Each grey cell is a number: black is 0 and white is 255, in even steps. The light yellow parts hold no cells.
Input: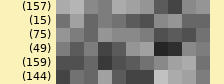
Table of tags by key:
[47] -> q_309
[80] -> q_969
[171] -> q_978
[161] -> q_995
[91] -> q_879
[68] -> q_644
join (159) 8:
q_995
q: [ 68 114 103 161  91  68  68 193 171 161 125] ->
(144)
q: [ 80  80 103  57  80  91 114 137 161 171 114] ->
(159)

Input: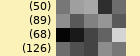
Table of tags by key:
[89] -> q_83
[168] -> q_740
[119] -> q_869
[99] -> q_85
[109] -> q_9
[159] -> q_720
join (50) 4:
q_9
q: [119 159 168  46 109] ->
(50)

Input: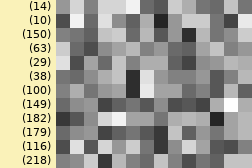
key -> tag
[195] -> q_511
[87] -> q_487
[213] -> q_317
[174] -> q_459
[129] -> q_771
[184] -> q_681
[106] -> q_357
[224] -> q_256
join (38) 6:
q_256
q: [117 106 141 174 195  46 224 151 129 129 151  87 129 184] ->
(38)
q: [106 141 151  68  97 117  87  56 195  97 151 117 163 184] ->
(179)
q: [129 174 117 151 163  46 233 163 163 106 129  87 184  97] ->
(100)
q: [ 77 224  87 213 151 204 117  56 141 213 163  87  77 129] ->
(116)
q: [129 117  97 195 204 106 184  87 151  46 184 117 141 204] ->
(150)

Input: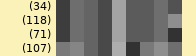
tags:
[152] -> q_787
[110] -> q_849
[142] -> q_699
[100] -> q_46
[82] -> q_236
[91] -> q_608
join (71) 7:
q_849
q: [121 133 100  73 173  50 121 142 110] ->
(107)

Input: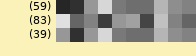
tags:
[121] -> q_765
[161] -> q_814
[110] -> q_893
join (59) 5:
q_893
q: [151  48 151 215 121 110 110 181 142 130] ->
(39)
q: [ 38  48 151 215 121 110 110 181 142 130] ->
(59)
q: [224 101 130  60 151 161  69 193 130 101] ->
(83)

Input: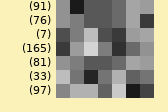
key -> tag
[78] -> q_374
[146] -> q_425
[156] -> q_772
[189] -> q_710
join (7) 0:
q_374
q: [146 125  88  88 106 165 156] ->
(81)

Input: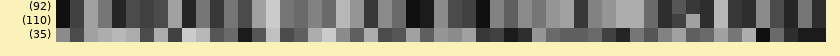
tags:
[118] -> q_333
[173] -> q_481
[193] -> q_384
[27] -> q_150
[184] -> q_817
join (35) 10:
q_817
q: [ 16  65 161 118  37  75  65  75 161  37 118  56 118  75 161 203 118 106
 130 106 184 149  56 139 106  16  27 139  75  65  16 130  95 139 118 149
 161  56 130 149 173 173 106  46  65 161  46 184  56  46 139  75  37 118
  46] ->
(110)
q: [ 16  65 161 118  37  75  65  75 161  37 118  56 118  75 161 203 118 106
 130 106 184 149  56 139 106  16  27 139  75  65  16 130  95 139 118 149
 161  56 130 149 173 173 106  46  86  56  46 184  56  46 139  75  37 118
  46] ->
(92)

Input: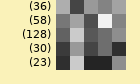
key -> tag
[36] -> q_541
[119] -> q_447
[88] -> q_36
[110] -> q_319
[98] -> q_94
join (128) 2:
q_36
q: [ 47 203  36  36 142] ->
(23)

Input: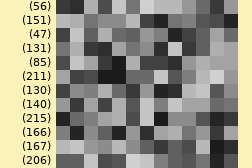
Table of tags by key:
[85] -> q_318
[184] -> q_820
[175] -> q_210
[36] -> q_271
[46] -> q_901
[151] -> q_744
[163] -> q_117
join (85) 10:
q_210
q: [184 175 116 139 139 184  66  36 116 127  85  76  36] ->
(151)
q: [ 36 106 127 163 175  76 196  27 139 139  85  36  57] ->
(215)

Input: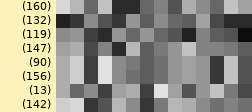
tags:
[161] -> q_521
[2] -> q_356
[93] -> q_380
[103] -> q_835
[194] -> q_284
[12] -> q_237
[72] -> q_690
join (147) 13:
q_380
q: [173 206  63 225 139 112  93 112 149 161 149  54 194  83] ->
(156)
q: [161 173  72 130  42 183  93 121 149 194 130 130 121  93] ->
(147)
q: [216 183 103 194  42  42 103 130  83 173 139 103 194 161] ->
(160)
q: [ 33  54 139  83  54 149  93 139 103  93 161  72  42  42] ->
(132)

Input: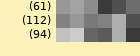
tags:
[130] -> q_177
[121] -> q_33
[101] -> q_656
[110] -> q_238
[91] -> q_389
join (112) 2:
q_33
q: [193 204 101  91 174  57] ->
(94)

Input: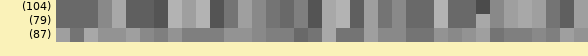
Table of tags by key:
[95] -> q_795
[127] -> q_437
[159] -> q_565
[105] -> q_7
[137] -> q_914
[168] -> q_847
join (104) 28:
q_7
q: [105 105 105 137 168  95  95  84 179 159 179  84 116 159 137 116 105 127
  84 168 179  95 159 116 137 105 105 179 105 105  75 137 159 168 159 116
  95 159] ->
(104)
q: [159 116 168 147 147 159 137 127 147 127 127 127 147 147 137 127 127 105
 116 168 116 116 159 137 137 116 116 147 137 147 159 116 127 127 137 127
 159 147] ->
(87)
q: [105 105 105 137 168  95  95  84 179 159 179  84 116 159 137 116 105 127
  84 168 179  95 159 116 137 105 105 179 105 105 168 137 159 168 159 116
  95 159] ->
(79)

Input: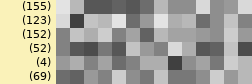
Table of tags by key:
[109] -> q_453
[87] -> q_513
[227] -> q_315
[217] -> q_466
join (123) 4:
q_315
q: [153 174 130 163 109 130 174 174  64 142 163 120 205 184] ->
(4)
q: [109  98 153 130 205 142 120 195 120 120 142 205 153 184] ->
(69)
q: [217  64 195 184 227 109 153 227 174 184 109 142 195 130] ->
(123)
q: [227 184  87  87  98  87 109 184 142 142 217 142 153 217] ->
(155)

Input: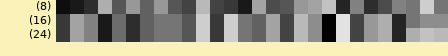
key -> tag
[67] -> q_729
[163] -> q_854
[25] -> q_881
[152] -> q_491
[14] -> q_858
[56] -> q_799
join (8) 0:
q_858
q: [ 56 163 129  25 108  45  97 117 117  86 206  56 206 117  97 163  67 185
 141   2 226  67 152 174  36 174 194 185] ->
(24)
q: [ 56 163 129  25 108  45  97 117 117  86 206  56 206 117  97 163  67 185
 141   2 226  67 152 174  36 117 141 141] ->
(16)

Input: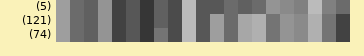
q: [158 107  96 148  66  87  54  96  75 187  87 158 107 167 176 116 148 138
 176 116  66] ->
(121)
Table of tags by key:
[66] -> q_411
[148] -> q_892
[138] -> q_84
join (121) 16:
q_892
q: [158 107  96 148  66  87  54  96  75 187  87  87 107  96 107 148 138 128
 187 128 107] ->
(5)
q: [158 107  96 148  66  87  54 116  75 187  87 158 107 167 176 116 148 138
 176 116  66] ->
(74)

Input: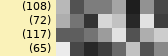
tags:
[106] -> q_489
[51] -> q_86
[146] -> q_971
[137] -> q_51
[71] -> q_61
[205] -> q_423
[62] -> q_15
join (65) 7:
q_51
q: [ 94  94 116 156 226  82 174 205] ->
(117)

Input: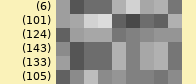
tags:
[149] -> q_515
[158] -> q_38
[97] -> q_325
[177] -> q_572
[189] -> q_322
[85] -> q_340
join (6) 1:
q_340
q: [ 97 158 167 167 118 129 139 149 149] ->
(124)
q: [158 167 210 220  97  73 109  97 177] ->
(101)
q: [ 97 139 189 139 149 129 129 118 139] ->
(105)
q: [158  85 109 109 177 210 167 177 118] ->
(6)
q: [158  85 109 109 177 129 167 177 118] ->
(133)

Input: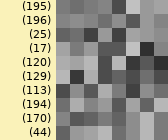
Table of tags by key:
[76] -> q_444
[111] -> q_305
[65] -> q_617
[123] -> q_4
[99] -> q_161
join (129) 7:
q_444
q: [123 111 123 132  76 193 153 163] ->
(195)
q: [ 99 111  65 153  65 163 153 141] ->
(25)

